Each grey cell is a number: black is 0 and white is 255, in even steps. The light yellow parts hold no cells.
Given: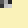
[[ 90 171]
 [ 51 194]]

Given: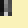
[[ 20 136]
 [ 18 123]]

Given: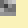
[[107 150]
 [106  62]]

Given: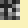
[[93 41]
 [28 36]]

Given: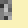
[[103  94]
 [ 49 178]]

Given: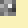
[[104 165]
 [175 135]]

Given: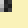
[[203  34]
 [184  46]]

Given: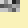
[[211 142]
 [ 83 104]]
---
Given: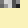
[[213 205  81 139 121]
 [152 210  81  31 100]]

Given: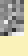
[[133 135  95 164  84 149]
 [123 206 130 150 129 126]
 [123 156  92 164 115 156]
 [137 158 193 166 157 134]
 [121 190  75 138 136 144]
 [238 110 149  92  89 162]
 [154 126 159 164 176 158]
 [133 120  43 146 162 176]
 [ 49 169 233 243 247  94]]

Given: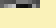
[[ 84  81  75 122 124 124 107  82  70  92]
 [145 173 196  25  17  13  39 152  89 101]]

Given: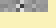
[[155 150 139 122 206 164 153 135 160 154 153 154]
 [135 153 151 214  58 143 148 176 145 151 145 138]
 [172 151 167 104 223 158 155 130 160 147 153 148]]

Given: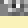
[[233 179  96 205 129 174 105]
 [131 152  42 248  85 132 130]
 [131 211 161 128 107 177 130]
 [131 113  96 102 129 102 130]]

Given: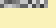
[[107  85 115 131 195 195  72 214 130 231 135 191]
 [183 203 176 154 100 100 216  77 159  58 160  97]]

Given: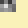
[[133  53 154  69]
 [223 131 108 160]
 [157 144 103 141]]

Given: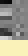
[[ 10   7 131 143 122 128  15]
 [117 125 128 133 128 130 118]
 [163 160 135 114 143 133 158]
 [186 175 128 134 127 129 188]
 [ 85  82 137 123 138 131  86]
 [132 132 131 124 135 131 129]
 [119 116 120 156 108 130 126]
 [ 66  99 135 120 143 138  53]
 [ 48  46 112 180  89 126  62]
 [207 182 128 136 127 131 210]]
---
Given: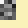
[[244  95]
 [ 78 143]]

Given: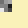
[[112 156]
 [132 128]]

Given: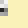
[[200 244]
 [237 222]]

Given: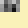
[[195 101]
 [158  64]]

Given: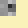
[[148 149]
 [164 152]]

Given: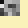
[[ 17 181]
 [230 156]]

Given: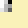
[[252 207]
 [252 184]]

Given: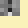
[[137 120]
 [118 116]]
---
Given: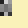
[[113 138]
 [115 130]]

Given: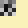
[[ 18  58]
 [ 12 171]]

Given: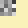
[[105 162]
 [214 139]]

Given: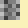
[[135  90]
 [ 80 126]]

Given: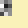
[[ 31  86]
 [123 142]]

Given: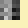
[[137 164]
 [193 150]]

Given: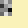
[[155 184]
 [133  10]]

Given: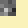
[[108  98]
 [197 121]]

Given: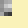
[[198 215]
 [166 162]]
